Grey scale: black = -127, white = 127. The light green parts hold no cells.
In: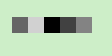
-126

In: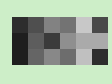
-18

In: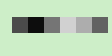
81

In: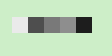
-6

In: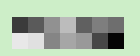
25

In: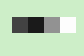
-101

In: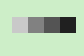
1
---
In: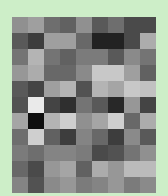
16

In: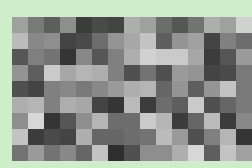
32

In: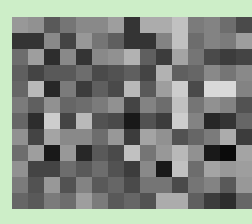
24

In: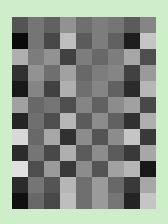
-43

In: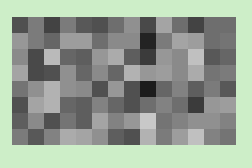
-47

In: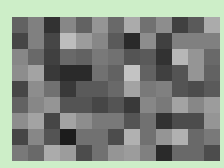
-29

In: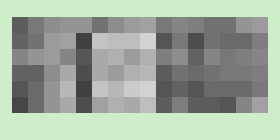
-35

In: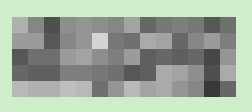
48
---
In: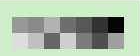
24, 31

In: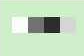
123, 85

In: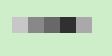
71, 41

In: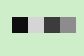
-112, 12

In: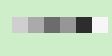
79, 118

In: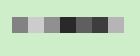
2, 53

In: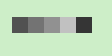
-46, -74

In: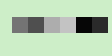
-11, -85

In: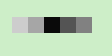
77, 1
